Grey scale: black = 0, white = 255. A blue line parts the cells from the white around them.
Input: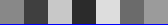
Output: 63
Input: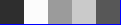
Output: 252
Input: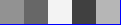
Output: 103
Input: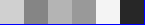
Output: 133
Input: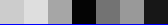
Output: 222
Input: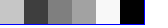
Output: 62
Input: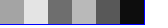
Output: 228
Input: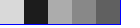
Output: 28
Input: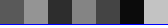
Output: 148
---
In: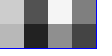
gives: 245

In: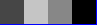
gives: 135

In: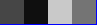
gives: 201

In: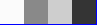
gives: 206

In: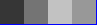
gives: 194

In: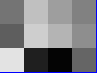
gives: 158
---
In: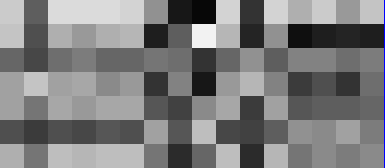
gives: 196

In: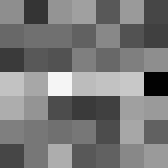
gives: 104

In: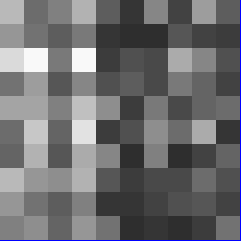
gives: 150

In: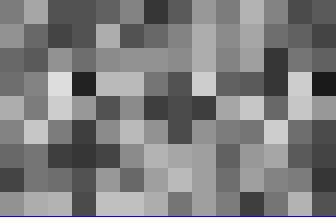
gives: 146

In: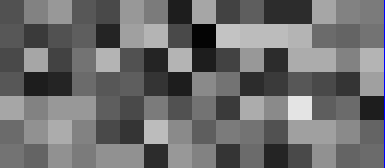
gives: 87

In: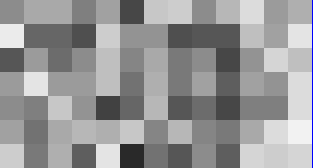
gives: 235

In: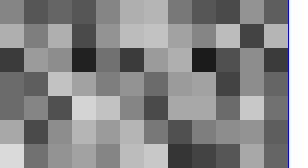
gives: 175

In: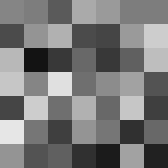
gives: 75
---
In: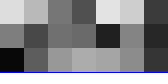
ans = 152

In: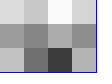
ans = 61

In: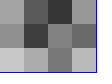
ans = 121

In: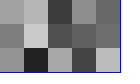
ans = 167

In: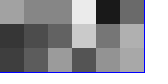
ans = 155

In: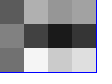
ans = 203

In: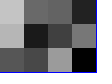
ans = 155

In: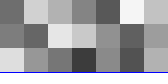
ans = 118

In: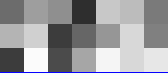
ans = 75

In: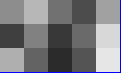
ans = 43
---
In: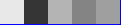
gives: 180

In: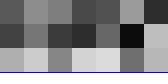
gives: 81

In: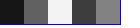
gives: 243

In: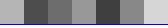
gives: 63

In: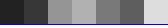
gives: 121

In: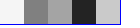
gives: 164

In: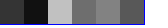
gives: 110

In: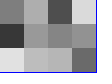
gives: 174

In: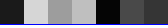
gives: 5

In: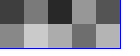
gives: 40
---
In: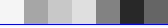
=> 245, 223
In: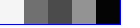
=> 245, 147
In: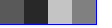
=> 196, 128
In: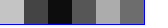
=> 196, 172
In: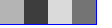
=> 218, 180
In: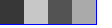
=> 199, 170
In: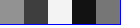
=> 243, 146
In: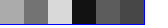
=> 217, 171
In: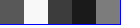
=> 248, 124
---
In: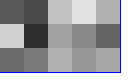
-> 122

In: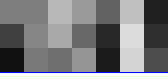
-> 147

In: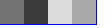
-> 115

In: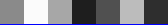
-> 30

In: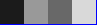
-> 27

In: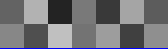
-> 115

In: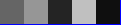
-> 150

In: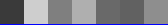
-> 175

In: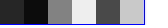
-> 130
